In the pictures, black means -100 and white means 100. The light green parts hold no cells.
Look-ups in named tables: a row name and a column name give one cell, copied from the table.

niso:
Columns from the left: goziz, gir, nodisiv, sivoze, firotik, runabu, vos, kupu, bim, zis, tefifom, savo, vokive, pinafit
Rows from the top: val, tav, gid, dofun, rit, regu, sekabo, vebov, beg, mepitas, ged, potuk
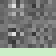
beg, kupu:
-16
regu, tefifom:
-3
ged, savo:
-12
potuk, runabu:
-5
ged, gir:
-10
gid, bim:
-18
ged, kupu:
-3
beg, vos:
-23
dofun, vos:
-17
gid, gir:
-10
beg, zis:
9
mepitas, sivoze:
-32
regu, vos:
-2
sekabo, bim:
4

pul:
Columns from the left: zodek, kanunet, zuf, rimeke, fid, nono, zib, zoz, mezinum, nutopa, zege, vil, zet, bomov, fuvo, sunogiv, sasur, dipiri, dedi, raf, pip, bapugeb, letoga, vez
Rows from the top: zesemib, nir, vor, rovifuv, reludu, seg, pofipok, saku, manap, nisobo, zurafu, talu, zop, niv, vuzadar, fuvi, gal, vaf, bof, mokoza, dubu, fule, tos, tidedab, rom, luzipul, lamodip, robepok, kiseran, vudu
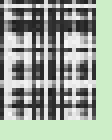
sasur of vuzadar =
93
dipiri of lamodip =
-58
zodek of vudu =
-47
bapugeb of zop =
-72
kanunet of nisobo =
82
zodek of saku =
-69
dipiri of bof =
23
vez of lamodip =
-64
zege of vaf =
-68
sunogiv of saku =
-68
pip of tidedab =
-62
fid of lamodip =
-71

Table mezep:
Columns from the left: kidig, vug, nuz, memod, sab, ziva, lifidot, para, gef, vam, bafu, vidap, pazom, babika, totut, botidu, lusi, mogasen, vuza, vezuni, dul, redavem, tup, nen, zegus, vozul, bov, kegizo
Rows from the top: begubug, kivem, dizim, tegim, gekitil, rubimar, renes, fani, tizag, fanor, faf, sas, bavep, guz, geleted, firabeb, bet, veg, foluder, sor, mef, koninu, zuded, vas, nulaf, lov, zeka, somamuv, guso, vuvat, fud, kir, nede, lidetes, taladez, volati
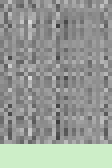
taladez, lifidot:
12
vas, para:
13
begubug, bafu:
7
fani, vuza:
1
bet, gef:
32
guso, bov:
-31
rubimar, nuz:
4
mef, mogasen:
12
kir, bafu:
11
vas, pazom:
24
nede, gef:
13
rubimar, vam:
-15
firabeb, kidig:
-16
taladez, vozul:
46
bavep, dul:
-1
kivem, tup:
-6
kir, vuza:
9

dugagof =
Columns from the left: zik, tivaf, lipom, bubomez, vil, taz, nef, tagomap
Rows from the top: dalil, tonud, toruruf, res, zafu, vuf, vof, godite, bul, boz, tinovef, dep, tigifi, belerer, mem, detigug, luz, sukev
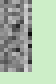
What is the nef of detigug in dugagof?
34
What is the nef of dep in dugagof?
50
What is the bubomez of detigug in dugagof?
8
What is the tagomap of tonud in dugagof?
32
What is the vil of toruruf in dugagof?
35
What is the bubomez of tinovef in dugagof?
5
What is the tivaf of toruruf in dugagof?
-18
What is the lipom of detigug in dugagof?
-14
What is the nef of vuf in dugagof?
62
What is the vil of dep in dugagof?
-5
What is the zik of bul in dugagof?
17
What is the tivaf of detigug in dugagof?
-33

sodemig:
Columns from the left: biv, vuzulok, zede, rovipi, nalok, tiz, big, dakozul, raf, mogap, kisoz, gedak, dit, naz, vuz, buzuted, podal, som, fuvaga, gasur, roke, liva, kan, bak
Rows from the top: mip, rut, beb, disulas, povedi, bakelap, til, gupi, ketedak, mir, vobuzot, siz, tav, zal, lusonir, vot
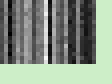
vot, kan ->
-80
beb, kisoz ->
10
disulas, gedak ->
87
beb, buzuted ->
-31
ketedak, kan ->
-67
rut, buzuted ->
-40
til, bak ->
-46
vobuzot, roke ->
-64
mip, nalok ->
7
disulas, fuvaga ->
-68
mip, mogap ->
-11
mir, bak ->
-46
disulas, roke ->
-47
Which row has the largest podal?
siz

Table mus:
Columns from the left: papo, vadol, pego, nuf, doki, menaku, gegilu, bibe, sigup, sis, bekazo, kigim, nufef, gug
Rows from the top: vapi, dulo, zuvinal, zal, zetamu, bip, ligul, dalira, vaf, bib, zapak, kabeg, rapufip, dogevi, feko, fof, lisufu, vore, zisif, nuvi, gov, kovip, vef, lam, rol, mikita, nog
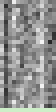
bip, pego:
26
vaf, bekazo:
65
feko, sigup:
-5
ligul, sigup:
38
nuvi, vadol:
-41
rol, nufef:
-32
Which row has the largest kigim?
dalira

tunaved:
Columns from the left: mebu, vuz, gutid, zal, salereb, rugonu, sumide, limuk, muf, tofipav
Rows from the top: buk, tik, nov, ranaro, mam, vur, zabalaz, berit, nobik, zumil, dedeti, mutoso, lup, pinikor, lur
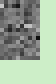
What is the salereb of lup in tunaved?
-21
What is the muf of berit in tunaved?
-13
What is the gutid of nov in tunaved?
9
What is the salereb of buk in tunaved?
-42
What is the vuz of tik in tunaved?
-51
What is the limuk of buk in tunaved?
-24
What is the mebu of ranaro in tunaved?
-38
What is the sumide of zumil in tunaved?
-4
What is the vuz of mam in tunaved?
-16
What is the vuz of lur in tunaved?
-13
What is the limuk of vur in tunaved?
-34
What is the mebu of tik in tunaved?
56
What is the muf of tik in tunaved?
-6
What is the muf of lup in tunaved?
8
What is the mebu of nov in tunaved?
-24
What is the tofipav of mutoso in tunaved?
8
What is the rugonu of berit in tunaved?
-26
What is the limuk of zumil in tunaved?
-56
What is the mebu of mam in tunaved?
-26
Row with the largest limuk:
zabalaz

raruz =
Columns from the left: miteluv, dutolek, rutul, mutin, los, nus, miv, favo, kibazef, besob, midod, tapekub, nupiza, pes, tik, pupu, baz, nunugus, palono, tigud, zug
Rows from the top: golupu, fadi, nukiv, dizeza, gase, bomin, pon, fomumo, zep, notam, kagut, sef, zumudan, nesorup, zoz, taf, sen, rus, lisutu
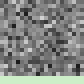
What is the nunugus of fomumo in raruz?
-38
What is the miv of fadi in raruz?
-6
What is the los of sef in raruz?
-29
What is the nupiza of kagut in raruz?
-28
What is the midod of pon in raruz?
-25
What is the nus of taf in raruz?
-11
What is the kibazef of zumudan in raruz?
3
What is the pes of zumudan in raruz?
-69
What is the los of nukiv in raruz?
43
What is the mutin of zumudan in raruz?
6
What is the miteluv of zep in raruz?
-12
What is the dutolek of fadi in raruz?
-2
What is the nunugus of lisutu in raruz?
12
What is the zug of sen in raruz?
34
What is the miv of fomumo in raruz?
-24

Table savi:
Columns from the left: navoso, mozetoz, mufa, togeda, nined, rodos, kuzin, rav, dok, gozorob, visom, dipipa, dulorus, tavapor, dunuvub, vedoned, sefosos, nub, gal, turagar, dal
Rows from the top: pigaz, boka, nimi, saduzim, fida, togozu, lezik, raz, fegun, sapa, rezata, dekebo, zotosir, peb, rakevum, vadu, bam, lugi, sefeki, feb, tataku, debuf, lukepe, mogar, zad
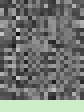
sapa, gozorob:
-20
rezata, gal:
-15
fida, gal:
-23
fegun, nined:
-88
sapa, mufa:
-10
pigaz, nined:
-42
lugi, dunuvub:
0
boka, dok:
-10
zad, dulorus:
-63
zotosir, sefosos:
-19
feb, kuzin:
8
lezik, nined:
-49
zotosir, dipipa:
18
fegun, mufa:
-15
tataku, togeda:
-29
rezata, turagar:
22
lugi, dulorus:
-47

